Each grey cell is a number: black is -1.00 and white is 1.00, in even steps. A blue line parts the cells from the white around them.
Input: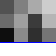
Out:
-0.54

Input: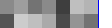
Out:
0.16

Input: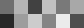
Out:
0.84

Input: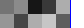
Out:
0.55

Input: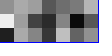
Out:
-0.92

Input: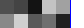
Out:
-0.13
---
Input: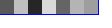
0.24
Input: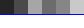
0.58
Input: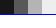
0.87
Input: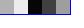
0.24
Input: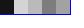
0.27
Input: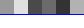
0.40
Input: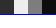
-0.90
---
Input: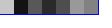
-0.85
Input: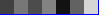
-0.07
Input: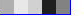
0.82
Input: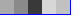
0.08
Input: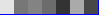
-0.07
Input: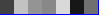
0.52
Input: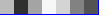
-0.63
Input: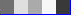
0.75
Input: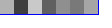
-0.51
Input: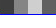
0.04
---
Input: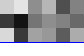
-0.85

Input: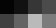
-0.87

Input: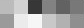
0.65

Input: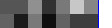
-0.33

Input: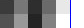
-0.07

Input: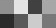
0.79

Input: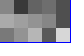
0.25
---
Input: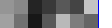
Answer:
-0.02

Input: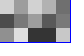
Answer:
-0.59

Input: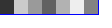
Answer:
0.87

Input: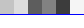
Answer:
-0.53

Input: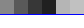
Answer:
0.42

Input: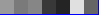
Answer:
0.76

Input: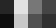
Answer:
-0.37

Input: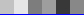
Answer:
-0.56
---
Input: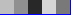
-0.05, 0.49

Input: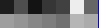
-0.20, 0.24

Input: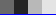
0.79, -0.18

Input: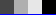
-1.00, -0.45

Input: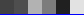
0.77, -0.48

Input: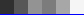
0.92, -0.62

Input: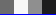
-0.77, -0.15

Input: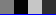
-0.62, -0.01

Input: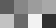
0.32, 0.52

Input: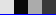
-0.55, 0.78
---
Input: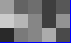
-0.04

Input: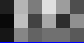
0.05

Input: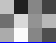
0.97

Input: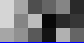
0.14

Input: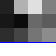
-0.46

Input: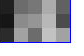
0.27

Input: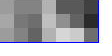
0.03

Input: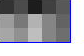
0.14
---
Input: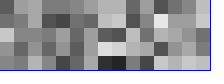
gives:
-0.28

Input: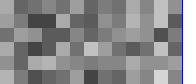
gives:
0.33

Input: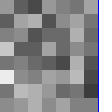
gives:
0.19

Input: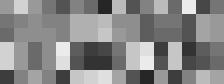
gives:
0.20

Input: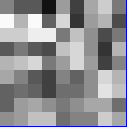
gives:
0.03

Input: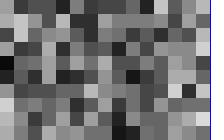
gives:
0.25

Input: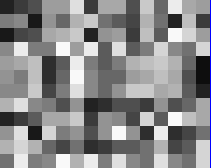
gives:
-0.73
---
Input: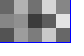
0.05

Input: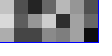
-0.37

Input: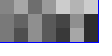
0.60

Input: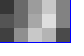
0.02

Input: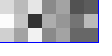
-0.28

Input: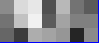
-0.29

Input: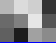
-0.60

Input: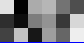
-0.39

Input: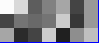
0.20

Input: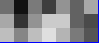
0.32
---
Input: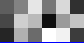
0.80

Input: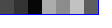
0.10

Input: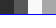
-0.31

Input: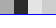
0.34

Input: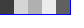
0.38

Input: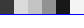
0.53

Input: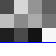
0.50

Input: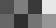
-0.01
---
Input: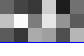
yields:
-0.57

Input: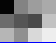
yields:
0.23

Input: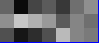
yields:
-0.46

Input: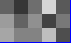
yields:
-0.14

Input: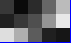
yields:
-0.66

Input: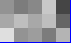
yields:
0.07
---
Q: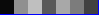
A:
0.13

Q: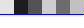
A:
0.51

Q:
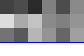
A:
0.43

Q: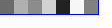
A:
0.38

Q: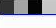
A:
-0.61

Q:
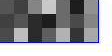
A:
0.40

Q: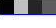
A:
-0.71

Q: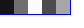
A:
-0.13

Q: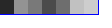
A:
0.15
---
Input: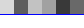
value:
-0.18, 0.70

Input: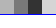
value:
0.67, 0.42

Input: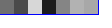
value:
0.32, -0.13

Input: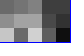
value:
-0.51, 0.55

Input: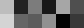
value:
-0.38, 0.66

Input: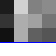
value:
0.09, -0.87

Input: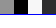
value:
-0.64, 0.15

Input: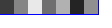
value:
0.13, -0.53

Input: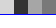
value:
-0.05, 0.68
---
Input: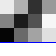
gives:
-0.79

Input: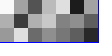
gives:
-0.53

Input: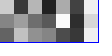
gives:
0.24

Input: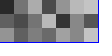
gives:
-0.41

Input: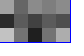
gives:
-0.29

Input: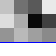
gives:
0.35
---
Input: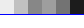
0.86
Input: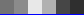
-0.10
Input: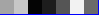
0.29
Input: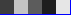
-0.52
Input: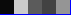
-0.93
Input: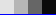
0.78
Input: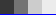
-0.57
